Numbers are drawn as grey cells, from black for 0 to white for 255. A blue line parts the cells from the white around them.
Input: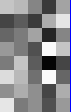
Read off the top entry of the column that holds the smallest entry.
58
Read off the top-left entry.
197
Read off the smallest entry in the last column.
69
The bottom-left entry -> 230
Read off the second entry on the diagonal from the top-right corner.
173
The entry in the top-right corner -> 163
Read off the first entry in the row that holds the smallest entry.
123
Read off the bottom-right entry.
153
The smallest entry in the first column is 69
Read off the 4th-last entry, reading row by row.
123
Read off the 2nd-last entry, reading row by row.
80

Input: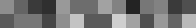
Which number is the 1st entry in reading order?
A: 142
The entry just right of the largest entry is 162
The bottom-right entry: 185
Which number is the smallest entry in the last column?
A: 79
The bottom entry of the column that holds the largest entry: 207
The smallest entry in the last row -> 70
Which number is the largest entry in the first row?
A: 162

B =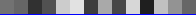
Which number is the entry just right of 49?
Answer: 81
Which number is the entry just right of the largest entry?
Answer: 61
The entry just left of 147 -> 193
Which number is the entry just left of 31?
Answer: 215

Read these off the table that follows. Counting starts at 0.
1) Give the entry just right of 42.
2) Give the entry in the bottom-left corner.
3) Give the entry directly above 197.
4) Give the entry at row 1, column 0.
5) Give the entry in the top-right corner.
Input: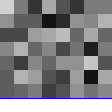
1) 145
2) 93
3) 30
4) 145
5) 123

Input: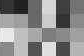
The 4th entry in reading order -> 214
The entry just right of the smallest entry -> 104
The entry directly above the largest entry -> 168
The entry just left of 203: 104
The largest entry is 232
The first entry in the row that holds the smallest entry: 51
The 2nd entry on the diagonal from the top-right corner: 51
